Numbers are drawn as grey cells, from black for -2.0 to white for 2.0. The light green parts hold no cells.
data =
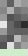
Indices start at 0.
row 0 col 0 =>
0.3
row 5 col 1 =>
-0.7
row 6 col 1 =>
1.5
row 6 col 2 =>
0.0
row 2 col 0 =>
0.4
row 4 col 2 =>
-0.5
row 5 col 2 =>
0.9
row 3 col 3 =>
-1.3
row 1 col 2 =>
-0.2

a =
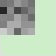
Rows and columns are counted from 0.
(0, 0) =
-0.2
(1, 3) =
-0.4
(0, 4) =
-0.2
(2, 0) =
0.1
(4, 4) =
0.7
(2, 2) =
0.6
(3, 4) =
0.3
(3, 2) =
0.7

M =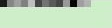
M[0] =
-1.6
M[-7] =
-0.2
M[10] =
-1.9
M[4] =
1.0

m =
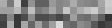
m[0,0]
0.7
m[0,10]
0.7
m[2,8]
-0.9
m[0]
[0.7, -0.1, 1.2, -1.0, 0.3, -0.5, -0.5, 0.4, 0.1, 0.2, 0.7, 0.2, 0.1, 0.0, 0.6, 1.2]
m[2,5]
-0.8
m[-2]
[-0.8, 0.1, -1.1, -0.8, 0.2, -0.8, -0.8, -0.6, -0.9, -0.6, 0.5, -0.2, -0.3, 0.1, -0.5, -1.2]
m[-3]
[0.5, 0.5, 0.9, -0.2, 1.0, -0.1, 0.1, 0.6, 0.1, 1.1, 0.3, 0.7, 1.0, 1.2, 0.5, 1.1]
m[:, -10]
[-0.5, 0.1, -0.8, -0.3]
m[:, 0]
[0.7, 0.5, -0.8, -1.0]
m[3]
[-1.0, 0.7, -1.1, 0.6, -0.4, 0.5, -0.3, 0.5, 1.4, -0.2, -0.4, 0.2, 0.0, -0.6, -1.1, -0.9]

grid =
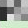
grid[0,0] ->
0.1
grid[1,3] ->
0.8
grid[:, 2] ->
[-0.4, 0.4, 0.8]
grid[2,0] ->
-1.3

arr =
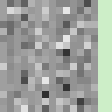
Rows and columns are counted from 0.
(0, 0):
0.5
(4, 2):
0.4
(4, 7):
0.4
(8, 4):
0.8
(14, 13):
0.2
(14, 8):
1.1
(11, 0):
0.5
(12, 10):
0.3
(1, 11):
-0.2
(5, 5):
0.5
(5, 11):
0.3
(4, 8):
0.0
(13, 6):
-1.3
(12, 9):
-1.2
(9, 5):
1.1
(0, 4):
0.8
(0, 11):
0.1
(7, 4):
0.6
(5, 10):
0.4
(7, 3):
0.5
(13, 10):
0.6
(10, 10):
0.3
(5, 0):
0.1
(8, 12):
-0.2
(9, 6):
-0.1
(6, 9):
1.1
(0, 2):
0.2
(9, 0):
1.2
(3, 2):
0.1
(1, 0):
0.5
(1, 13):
0.3
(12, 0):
0.5
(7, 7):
0.4
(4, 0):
0.8
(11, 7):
0.4
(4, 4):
0.4
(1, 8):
0.5
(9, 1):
0.2
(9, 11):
-0.1
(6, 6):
0.2

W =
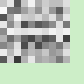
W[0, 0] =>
1.1
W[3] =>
[1.6, 0.2, 1.2, -0.8, 0.1, -0.6, -0.3, 0.2, 1.5, -0.1]
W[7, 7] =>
0.4
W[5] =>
[0.8, -0.3, 0.5, -0.5, -0.9, 0.0, -0.8, -0.5, 1.6, -1.0]
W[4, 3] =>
1.5
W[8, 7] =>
0.6
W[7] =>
[1.7, 0.9, 1.6, 0.4, 0.9, 0.7, 1.1, 0.4, 0.6, 1.5]
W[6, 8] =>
-0.1
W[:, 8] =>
[1.0, -0.5, 0.4, 1.5, 1.6, 1.6, -0.1, 0.6, -0.1]
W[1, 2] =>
-0.2
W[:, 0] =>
[1.1, 1.9, -0.7, 1.6, 0.2, 0.8, 0.1, 1.7, -0.6]
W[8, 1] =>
1.3
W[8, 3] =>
0.8
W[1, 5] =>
0.3
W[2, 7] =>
1.5
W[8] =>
[-0.6, 1.3, -1.1, 0.8, 1.6, 0.6, 0.8, 0.6, -0.1, 0.8]

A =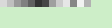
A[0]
1.4
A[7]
0.5
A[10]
0.1

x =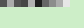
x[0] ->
-0.7
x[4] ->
0.8

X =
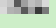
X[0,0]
1.3
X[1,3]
-0.6
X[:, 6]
[1.4, -0.1]
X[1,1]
0.8
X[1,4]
0.5

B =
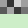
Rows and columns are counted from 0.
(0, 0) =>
0.5
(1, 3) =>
-0.2
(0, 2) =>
1.3
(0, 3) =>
0.5
